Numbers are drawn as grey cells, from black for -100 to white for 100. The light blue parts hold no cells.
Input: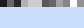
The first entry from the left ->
-79
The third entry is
-68
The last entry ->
14
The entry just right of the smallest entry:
-19

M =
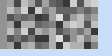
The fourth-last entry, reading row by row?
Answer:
38
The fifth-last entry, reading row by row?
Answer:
62
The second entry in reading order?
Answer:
26
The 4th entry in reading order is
50
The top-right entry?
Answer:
62
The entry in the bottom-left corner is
15
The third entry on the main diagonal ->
-8
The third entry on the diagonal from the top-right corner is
50
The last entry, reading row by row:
2
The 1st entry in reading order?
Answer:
15
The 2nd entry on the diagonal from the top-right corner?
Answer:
-21
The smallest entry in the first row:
-56

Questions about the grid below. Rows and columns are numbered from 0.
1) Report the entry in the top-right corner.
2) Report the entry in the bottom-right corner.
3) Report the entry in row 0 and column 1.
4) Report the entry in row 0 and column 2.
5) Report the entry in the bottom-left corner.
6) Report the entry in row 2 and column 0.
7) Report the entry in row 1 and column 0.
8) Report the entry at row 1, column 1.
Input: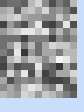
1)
44
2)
-25
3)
-13
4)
-13
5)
44
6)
44
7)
31
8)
44

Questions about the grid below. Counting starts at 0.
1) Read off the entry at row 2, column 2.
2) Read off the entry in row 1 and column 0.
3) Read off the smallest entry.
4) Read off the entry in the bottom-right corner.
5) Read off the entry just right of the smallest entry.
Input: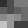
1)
8
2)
-26
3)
-63
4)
-50
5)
-39

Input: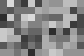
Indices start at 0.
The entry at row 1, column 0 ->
-20
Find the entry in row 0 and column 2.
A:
-20
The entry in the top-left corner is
-20
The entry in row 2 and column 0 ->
-65
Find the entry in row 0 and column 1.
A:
71
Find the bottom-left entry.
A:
15
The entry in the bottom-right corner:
15
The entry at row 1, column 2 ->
-8
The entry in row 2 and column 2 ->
-20
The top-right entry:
15
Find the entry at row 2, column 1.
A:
58

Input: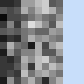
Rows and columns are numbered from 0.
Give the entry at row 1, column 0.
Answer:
-30
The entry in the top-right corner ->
-20
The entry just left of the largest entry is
13
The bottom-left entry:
-79
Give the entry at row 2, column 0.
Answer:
-92
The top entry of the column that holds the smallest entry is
-67
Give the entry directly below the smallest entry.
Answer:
-56
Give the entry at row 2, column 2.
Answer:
-43
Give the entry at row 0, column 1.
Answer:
-67
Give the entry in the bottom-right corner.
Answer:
37
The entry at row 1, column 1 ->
-43
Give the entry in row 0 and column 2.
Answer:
-56
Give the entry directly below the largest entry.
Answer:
3
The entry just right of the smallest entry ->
-43
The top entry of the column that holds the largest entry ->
24
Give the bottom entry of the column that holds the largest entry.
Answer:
37
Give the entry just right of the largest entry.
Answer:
49
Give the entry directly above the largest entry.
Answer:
-9

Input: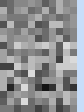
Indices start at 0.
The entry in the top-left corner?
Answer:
-26
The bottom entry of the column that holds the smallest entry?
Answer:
-26
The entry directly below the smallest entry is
37
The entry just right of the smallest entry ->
-61
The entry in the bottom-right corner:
6
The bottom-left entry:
-5
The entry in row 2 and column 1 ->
-5
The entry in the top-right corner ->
17
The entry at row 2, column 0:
17
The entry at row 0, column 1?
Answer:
-16
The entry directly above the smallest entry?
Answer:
17
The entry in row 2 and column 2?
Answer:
-5
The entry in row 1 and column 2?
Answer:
17
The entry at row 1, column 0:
37
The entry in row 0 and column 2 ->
6
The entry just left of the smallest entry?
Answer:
-49

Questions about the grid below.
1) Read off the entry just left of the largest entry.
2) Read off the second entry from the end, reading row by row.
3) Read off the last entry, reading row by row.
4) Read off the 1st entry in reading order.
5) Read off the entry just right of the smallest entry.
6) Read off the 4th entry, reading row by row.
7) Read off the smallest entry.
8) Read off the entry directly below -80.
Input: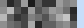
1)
33
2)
12
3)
-24
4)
1
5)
-24
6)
22
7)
-80
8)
22

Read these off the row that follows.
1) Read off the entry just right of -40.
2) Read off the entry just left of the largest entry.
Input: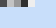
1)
53
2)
-63
